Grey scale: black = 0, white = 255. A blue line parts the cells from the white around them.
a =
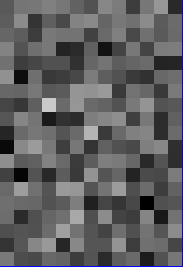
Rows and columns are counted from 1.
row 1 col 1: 89
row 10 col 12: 45
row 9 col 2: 134
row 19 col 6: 61
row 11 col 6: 119
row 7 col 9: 57
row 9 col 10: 63
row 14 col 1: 105
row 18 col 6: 136
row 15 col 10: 72
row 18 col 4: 153
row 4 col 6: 42
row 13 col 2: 5
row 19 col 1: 121
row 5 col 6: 49
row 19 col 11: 28
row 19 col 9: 94
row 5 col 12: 36
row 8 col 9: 82
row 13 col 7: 147
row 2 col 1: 93
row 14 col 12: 61
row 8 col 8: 99
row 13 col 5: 92
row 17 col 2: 84
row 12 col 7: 93
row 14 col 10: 79
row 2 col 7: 137
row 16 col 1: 109
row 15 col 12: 80
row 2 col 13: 107
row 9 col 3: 116
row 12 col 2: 91
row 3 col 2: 93
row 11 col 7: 51
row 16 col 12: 24
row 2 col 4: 95
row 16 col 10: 60

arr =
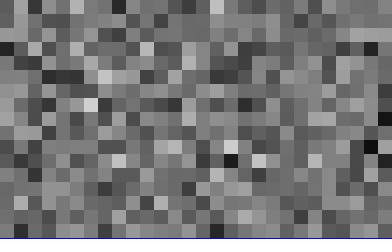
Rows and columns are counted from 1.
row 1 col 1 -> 92
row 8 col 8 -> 59
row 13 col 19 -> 63
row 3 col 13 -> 117
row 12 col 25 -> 129
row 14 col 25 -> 81
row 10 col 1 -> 114
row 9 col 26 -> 106
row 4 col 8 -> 109
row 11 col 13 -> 181
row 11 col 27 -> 14
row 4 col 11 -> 183
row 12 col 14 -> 148
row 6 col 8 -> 195
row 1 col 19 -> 77
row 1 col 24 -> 142
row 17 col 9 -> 115
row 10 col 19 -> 96
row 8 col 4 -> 54
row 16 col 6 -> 95
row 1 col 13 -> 84
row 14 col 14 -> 63
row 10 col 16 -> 112
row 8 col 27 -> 140
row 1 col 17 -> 121
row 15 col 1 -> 106
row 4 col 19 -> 69
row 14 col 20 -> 107
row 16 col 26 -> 114
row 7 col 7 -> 82
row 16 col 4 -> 76
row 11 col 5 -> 124
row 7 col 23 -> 132
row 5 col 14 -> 177
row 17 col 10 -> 152
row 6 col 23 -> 126
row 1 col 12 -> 115

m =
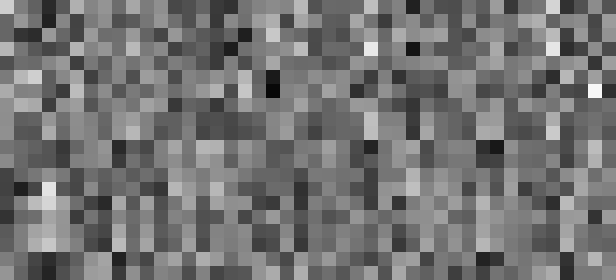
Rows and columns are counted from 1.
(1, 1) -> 206
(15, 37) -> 140
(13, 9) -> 112
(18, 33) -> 146
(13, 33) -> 129
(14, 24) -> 131
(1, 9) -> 109
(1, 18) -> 115
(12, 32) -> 108
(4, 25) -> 105
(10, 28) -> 138
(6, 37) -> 119
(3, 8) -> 109
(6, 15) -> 123
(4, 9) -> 113
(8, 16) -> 56
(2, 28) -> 60
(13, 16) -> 145
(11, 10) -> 92
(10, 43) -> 116
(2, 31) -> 91
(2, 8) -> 142
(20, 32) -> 121
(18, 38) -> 111
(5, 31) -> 140
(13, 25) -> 113
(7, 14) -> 128
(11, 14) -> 119
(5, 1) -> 79
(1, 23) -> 82
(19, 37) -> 128
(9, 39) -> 103
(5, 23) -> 107
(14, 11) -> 71
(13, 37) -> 152
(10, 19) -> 87
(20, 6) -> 106
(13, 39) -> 120
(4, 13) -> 66

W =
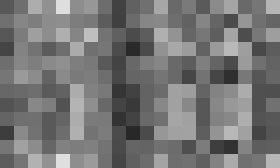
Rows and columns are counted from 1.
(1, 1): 88
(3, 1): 87
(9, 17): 136
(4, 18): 158
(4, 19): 73
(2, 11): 134
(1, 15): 90
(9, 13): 166
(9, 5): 101
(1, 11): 112
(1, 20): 181
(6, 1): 118
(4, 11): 75
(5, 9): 67
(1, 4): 145
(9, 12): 113
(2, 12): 136
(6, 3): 140
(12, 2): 117
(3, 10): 75
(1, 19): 118
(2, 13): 110
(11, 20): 95
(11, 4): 102
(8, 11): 99
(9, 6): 172
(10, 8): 124
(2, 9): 64
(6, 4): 100
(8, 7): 143
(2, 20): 101
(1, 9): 66
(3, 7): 191
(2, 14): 98
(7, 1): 103
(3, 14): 102
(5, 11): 126

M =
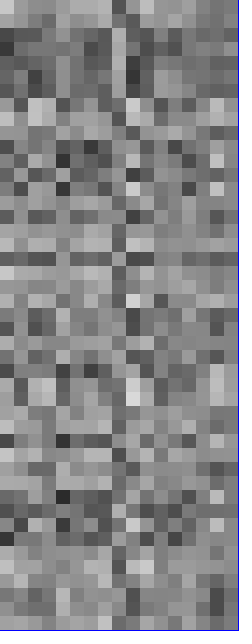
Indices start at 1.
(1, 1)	199
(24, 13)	121
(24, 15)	135
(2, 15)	121
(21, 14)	167
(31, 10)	155
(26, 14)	154
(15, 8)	155
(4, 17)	143
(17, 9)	102
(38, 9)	116
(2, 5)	162
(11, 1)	78
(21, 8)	169
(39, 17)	137
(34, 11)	144
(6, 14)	118
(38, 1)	135
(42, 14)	165
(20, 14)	144
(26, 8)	143
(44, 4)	111
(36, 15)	128
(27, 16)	184
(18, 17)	155
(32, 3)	145
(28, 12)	92
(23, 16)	91
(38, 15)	136
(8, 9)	110
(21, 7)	156
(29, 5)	102
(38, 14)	98
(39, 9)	156
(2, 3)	125
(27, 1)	75
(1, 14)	159
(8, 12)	84
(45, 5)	155

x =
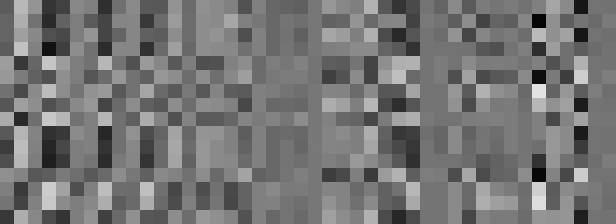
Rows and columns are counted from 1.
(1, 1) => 92
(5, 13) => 88
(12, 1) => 79
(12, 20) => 104
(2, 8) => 69
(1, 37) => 123
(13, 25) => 73
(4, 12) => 106
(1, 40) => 165
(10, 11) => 77
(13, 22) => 127
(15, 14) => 128
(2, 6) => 125
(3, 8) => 69
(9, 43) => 118
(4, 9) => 134
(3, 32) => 109
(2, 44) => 122
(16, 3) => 135
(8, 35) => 143
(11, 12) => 106
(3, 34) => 70
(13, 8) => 106
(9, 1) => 171
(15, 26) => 112
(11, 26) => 127
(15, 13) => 76
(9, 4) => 199
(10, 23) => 119
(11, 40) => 152
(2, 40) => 144
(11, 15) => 150
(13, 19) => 98
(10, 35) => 116
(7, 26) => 107
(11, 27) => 165
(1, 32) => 100
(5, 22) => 129

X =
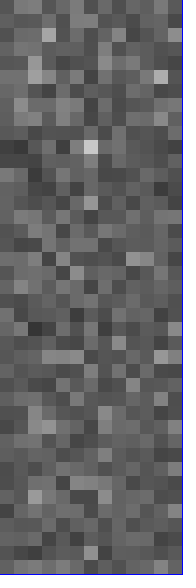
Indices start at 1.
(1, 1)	85
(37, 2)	101
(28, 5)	115
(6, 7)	68
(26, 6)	138
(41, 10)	99
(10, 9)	112
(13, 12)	93
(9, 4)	91
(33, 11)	90
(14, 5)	96
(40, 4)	83
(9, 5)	128
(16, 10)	112
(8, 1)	96
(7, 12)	72
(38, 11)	90
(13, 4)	83
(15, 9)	96
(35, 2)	87
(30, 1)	80
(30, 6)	81
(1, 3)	125
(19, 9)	74
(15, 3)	77
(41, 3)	123
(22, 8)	87
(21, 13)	94
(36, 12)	77
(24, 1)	102
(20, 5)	70
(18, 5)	97
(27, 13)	72
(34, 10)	102
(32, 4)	83
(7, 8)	87
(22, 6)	106
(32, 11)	105
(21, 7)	69
